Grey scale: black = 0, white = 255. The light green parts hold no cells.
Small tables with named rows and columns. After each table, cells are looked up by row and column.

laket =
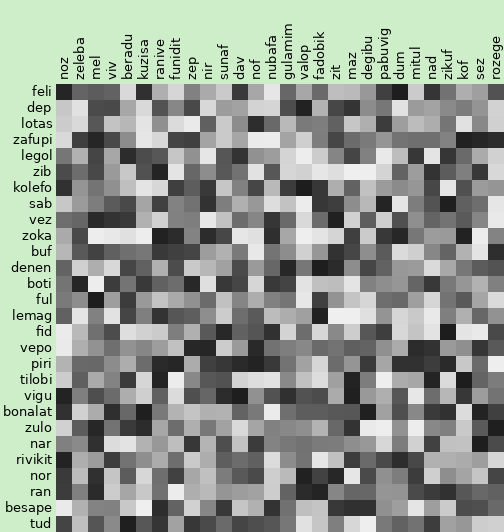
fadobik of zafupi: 125
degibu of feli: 152
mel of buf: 66
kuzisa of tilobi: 214
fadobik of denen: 30
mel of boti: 237
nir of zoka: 44
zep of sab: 114
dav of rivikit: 108
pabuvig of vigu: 175
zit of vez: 33

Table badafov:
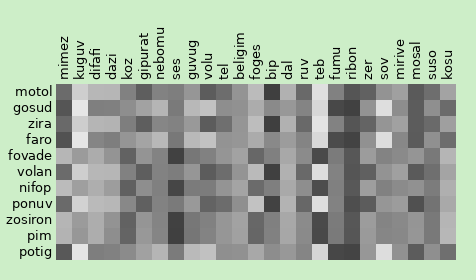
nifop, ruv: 142
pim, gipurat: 152
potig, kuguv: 228
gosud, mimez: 85
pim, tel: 150
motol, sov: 147
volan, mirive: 160
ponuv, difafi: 186
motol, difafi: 183
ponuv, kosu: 169
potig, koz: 139
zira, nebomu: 134
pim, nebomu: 133
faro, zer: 145
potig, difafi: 126
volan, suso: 111

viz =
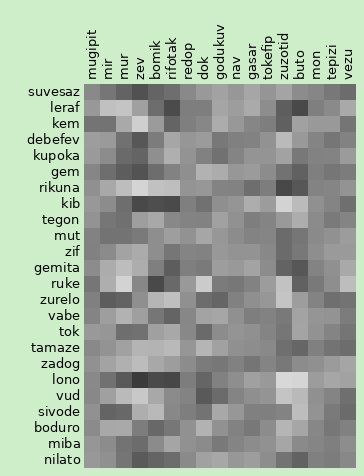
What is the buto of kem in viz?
161
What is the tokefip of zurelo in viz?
151
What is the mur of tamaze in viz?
161
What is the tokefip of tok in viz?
132
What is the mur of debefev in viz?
113
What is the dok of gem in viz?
178
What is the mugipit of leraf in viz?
152
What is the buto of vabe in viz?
163
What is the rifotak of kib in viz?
74
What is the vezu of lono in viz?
162
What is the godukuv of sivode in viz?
168
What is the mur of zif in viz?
163
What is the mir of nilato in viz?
144
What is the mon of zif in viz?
142
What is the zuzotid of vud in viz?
196
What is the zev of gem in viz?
83
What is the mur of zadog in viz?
176
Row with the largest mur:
ruke

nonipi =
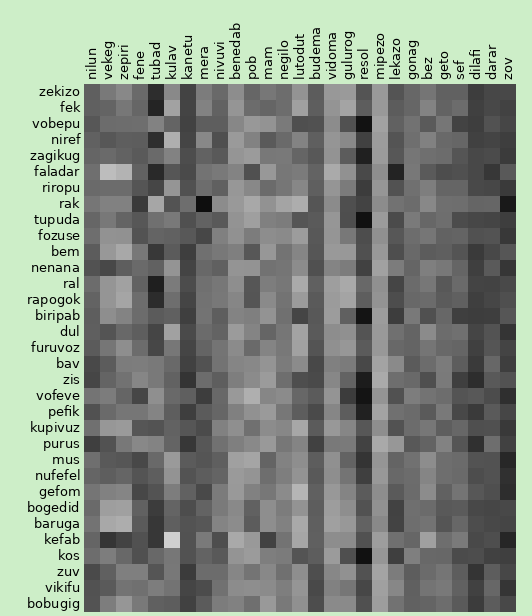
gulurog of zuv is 145
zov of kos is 63
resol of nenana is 65
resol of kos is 17
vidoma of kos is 155
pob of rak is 168
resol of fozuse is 77
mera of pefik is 91
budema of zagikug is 88
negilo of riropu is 118
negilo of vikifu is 126
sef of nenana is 101
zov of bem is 86
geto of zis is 122
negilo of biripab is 112
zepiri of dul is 104
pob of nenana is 147

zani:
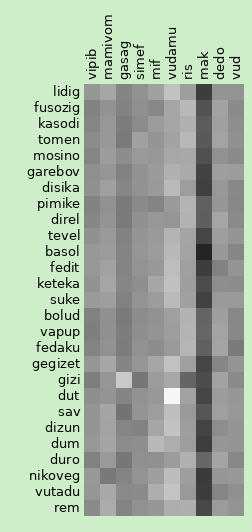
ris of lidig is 157
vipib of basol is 151
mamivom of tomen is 151
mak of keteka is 76
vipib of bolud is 129
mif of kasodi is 155
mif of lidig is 160
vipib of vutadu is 149
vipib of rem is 138
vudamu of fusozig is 165
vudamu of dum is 173
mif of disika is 153
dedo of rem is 155
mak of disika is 64
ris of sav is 153
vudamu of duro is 156
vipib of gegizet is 149

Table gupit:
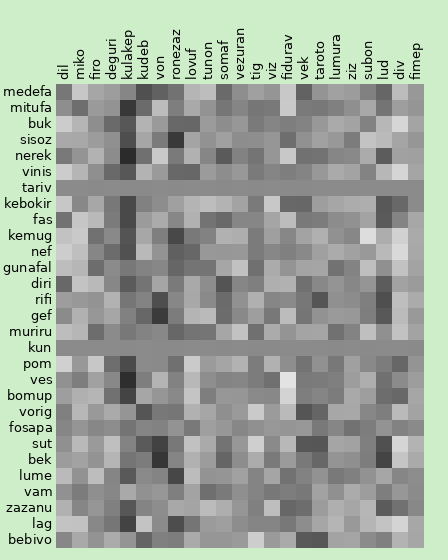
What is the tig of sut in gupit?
207
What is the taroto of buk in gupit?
152
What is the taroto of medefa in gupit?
148
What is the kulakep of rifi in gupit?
118
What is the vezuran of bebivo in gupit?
154
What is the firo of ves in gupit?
161
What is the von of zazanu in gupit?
141
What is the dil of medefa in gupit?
119
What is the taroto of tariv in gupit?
139
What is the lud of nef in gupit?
185
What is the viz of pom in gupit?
177
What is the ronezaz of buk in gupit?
104
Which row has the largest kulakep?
vam

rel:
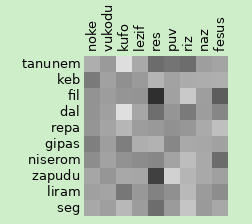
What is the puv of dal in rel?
149
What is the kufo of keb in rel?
144
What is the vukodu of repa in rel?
164
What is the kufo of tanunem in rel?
222
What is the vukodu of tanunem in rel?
154
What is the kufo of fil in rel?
149
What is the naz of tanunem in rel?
158
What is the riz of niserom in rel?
189
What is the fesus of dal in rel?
134
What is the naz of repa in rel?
170
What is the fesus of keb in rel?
175
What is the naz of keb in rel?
173
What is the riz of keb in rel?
171
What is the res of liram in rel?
130
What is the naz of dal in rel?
157
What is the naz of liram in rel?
155
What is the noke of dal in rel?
147

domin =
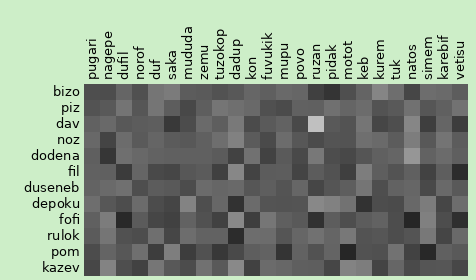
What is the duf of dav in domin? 94
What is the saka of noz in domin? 91
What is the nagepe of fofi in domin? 124
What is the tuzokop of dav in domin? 94
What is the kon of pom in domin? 94
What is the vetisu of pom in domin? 89
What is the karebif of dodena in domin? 107
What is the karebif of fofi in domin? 77
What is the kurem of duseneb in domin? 78
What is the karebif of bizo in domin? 106
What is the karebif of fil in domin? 94
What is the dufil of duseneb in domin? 112
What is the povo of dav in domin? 73
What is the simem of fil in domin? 66
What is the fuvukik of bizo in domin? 95
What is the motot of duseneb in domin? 94
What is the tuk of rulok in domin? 77
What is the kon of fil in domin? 67
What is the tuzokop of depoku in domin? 103
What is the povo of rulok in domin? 102

